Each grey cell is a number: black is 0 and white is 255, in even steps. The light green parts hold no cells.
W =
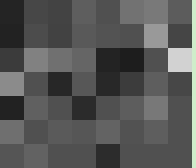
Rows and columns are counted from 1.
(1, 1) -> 36
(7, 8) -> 80
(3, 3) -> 112
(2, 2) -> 76
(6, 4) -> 86
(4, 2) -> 80
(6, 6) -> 82
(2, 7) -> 153
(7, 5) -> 44
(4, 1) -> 139
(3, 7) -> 80
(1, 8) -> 92
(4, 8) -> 71
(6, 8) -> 80
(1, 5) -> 80
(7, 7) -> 80
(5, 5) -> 80

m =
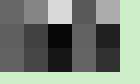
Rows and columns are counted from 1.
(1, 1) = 102
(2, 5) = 32
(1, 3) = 216
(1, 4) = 89

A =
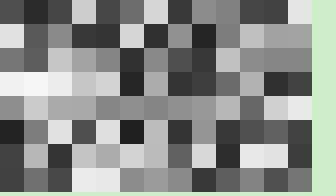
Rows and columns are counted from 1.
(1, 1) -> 78
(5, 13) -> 233
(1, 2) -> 42
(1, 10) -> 129
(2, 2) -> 89
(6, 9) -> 149
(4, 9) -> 62
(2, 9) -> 37
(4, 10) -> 107
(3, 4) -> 163
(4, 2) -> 246
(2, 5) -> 51
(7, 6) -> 211
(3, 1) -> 118
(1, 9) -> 140
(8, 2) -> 112
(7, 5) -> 172
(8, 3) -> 72
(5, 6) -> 143
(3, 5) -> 132
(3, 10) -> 193
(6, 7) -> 188
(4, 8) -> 51
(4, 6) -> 38
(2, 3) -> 138
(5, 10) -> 183
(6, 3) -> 225
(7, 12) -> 226
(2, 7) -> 48
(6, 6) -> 32
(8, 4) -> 235
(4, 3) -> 236

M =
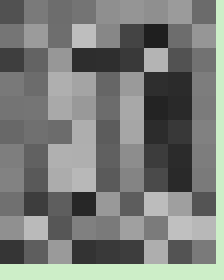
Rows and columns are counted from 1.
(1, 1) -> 81
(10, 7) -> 123
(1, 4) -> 116
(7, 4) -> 175
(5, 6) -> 168
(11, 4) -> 51
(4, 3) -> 175
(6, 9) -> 129
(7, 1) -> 126
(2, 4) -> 190
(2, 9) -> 150
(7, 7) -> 60
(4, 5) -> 102
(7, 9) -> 125
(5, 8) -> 41
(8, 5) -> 90
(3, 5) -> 46
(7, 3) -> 176
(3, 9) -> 114
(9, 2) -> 61
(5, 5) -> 108
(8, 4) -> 184
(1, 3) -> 109
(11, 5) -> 57
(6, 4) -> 174
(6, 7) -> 44
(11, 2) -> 94
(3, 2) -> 99

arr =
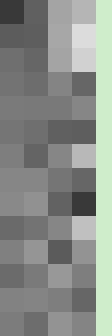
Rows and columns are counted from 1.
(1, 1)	57
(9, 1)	137
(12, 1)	109
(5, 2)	120
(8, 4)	102
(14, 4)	132
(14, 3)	146
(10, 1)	107
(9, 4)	57
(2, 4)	219
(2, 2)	94
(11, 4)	146
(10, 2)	115
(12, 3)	152
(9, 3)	98

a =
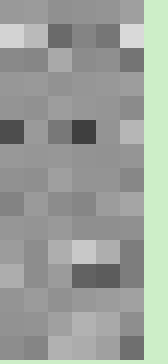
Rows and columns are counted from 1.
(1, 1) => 153
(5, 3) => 157
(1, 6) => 159
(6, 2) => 154
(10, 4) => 143
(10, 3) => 153
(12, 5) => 92
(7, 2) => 150
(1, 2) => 155
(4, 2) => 153
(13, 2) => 155
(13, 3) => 145
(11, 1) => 156
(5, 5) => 149
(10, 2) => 148
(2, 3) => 106
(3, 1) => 137
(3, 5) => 143
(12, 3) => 155
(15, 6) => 111
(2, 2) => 186
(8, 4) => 148
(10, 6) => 144
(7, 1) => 152
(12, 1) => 173
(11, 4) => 200
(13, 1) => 148
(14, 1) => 146

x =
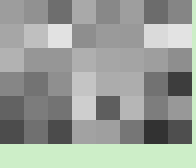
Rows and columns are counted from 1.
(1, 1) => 157
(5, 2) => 124
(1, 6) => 158
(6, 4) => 162
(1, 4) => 169
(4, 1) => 134
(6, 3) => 75
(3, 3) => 150
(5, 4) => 206
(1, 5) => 136
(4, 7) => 114
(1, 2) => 145
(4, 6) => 173
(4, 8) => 61

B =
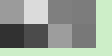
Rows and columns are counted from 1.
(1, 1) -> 155
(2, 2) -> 75
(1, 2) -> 219
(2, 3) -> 157

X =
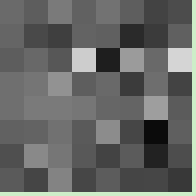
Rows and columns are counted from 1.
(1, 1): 106
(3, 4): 205
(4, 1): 111
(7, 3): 118
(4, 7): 110
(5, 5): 102
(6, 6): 70
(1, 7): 67
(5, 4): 118
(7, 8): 77
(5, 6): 100
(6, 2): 99
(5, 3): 122
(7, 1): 79
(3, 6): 155
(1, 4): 97
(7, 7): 34
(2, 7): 59
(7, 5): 67
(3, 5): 30

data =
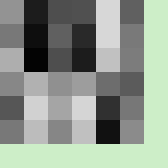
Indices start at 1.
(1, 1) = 147
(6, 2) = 188
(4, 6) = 91
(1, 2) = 28
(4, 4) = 157
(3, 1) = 174
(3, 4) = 28
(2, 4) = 41
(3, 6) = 124
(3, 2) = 3
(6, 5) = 17
